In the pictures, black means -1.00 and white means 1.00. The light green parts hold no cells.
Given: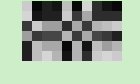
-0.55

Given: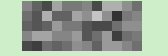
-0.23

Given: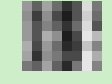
0.20

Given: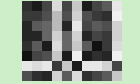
-0.71

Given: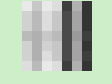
0.64

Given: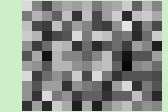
0.50
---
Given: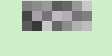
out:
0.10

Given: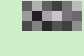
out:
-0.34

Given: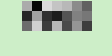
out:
-0.42

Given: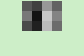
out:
-0.75

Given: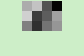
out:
-0.62

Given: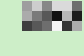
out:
0.91

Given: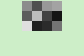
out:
-0.74
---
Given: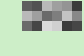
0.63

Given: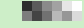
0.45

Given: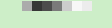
0.60

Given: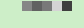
-0.05

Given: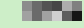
0.62

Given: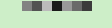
0.20
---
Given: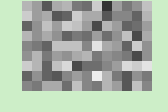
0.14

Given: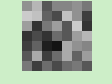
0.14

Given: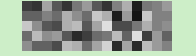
0.01

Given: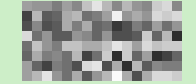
0.70

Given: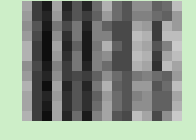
-0.15
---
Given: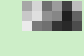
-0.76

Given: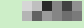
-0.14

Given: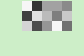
-0.01

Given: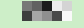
-0.42

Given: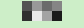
0.28

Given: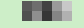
0.04

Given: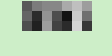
0.59

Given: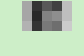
0.11
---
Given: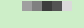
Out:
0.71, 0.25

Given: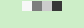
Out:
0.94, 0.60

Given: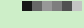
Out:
0.54, 0.19

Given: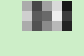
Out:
0.86, 0.70

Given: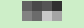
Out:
0.58, 0.29

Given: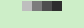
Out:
0.49, -0.03
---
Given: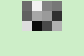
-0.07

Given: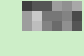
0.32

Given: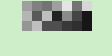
0.69

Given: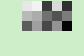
-0.62

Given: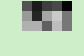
-0.96

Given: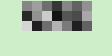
0.14

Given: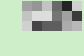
0.63

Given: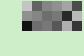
-0.41
